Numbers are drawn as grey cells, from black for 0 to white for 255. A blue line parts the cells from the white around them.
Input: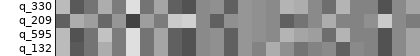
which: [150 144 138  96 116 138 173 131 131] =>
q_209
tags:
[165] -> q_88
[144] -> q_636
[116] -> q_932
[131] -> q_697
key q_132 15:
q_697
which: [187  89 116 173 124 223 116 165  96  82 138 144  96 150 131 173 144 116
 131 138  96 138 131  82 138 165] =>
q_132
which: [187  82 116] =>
q_595

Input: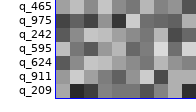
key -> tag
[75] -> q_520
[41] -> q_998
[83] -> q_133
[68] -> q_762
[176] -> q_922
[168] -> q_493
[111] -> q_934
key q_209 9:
q_922
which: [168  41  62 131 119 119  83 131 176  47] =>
q_209
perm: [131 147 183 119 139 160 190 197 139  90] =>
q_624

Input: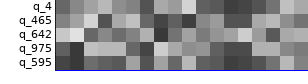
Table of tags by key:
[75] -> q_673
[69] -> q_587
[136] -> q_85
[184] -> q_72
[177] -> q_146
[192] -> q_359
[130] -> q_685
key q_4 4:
q_72
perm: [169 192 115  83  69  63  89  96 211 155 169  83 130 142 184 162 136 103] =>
q_4
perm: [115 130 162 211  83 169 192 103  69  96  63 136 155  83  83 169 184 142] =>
q_465
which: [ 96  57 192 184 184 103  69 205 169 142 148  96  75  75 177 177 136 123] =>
q_975
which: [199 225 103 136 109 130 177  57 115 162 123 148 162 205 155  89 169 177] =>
q_642
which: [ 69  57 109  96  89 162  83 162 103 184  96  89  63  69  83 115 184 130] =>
q_595

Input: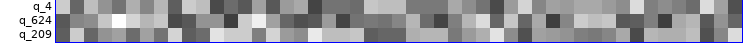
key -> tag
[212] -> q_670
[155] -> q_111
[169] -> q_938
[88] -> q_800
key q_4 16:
q_800
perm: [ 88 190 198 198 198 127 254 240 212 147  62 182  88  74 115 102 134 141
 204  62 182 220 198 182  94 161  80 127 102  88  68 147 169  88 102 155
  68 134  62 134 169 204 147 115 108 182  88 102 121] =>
q_624
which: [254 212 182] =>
q_624
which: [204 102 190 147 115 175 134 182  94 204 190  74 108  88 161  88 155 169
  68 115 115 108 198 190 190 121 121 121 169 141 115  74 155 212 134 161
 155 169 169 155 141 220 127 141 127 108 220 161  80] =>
q_4

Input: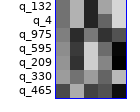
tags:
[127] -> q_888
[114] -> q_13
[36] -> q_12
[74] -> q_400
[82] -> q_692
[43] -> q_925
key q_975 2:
q_925
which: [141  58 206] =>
q_595

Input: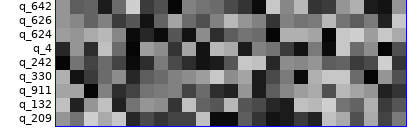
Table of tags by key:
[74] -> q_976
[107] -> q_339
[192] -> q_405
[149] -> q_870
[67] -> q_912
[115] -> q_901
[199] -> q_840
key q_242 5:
q_912
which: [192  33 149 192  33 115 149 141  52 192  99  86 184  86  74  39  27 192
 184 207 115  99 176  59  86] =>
q_132
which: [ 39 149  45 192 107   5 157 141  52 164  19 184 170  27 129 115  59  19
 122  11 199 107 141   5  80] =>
q_4

